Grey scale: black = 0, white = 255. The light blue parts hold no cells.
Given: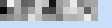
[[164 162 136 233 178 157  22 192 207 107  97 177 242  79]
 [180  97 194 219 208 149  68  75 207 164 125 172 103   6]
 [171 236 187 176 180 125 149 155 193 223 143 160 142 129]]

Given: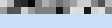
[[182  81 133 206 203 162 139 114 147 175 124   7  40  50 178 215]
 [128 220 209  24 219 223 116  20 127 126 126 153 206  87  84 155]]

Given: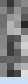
[[136 114  54 107]
 [109 147  93 136]
 [ 89 160 148 111]
 [ 39 147 181 112]
 [114 184 177 124]
 [189  87  77 134]
 [208 132  63 136]
 [184  91  62 145]
 [119  98 105  96]
 [176 159  82 137]
 [222  69  48 134]]

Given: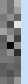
[[183 114 140]
 [159 113 145]
 [101 143 120]
 [229  73 130]
 [105 130 163]
 [ 63 157  92]
 [145  10 101]
 [ 45 141 113]
 [103 117 120]
 [ 95 104  91]
 [102  82  96]
 [150 103 119]]

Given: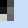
[[ 75   2]
 [113  24]
 [102 205]]

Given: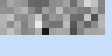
[[135 192 215 158 110 162 144 140 104 101 104 147 154 166 137]
 [129 169 122 128 143 135 187 142 159 109 136 178 162 143 146]
 [177  80 195 106 108 173 142 151 115 200 160 139 145 193 178]
 [181 138 101 139  88 188 117 115 131 234 162 131 175 140 178]
 [167 162 163 131  78 164 169 161  24 175 143 134 165 192 169]]

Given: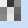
[[142  55 237]
 [104 219 129]
 [ 91 231 137]]
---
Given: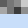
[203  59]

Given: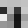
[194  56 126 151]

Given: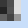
[221  84  99]

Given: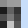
[157  98  79]

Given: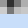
[174 190]

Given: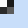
[26 42]

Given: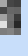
[ 63 103 162]

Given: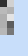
[209 186]

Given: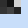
[209  66]
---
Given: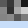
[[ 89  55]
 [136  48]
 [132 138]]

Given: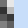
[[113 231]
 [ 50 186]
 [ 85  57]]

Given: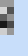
[[155 154]
 [213  84]
 [ 95 146]]

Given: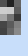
[[ 81  34]
 [206 203]
 [165 116]]

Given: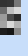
[[ 50  53]
 [107 191]
 [155  76]]

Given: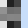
[[228  33]
 [146 110]
 [129 134]]

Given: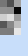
[[118  80]
 [145 143]
 [206 223]]

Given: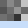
[[101 136]
 [ 83 110]
 [112  99]]

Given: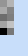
[[149 180]
 [170 132]
 [109 126]]
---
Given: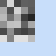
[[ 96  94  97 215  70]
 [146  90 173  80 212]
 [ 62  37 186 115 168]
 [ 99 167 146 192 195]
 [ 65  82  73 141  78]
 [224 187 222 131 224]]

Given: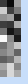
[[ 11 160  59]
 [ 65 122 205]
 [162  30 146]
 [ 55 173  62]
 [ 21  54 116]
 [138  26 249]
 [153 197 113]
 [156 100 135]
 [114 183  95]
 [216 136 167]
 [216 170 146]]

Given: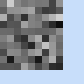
[[ 68 144 121 204 135 116 126 118 120]
 [ 67  88  95 144 146 153 164  89  60]
 [179 206 175  77 114  49 130 117 148]
 [ 42  14  61  86  84 161 130 125  79]
 [106 140 106 105  88 108 105  99 101]
 [142 114 126 150  68  47 138 171  48]
 [153 105 107 120 111  69  38 132 193]
 [154 113  75 138 135 105 146 161  62]
 [174  58 114  25 116 111  80  24 119]
 [ 45  39  85  86  82 161 122  74 104]]

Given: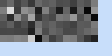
[[ 81 123  84 105  66  86  57 105  90  97  76  79  64  92]
 [  8 147 127 218  60 144 129  31 128  81  27 100  26 100]
 [106   9  96  44 142  93 165  53  83  72 120 113 152  80]
 [ 89 122  79  95  64  81  46 113  87  98  81  75  65  91]
 [104 114  71  72  69  68  33 125  77 101  92  72  74  91]
 [ 56  33 124 122 132 128 203  11 108  64  83 126 122  86]]

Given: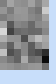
[[133 166 128 164 146 142 161]
 [117 202 150 124 153 151 131]
 [129 162 125 139 148 150 137]
 [138 145 164  89 134 128 106]
 [106 135 214  67 105 111 104]
 [186 167 174 147 145  79 157]
 [139 160 140  97 152 135  93]
 [ 77  44 192  80 100 136  90]
 [116  11 137 118  99 169 109]
 [152 109 150 145 137 143 150]]

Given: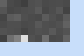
[[ 77  74  97  74  70  63  79  82  74  76]
 [ 86  67  84  71  74  77  79  89  71  77]
 [ 74  90  69  91  96  79  75  73  91  80]
 [ 81  97  74  79  79  74  76  88  79  77]
 [ 77  83  82  79  77  68  76  81  79  89]
 [ 75  98  64 110 128 222  81  75 110  73]]

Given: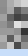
[[193 211 143 172]
 [ 91 126 140 167]
 [ 66  81 161  98]
 [225 195 146 124]
 [144  54 154 155]
 [177 108 174  92]
 [ 75 143 154 202]]

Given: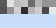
[[146 149  89 225 189 195 107 180]
 [ 73 230  82 147 207  44 182 203]]

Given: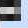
[[ 20  61  32]
 [211 138 195]
 [ 26  54  45]]
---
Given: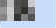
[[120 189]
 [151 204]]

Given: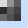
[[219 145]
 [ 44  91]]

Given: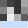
[[ 99  65]
 [132 211]]

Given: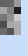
[[100 101]
 [166 131]]

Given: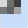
[[217 111]
 [119  97]]

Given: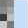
[[122 138]
 [138 164]]
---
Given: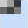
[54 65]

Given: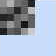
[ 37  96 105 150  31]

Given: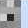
[116 166 208]

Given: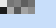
[114 163]

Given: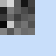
[ 66  75  62 203 129]

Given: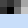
[165 114]

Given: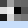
[100   0 212]

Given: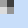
[ 63 219]

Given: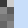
[205 137]
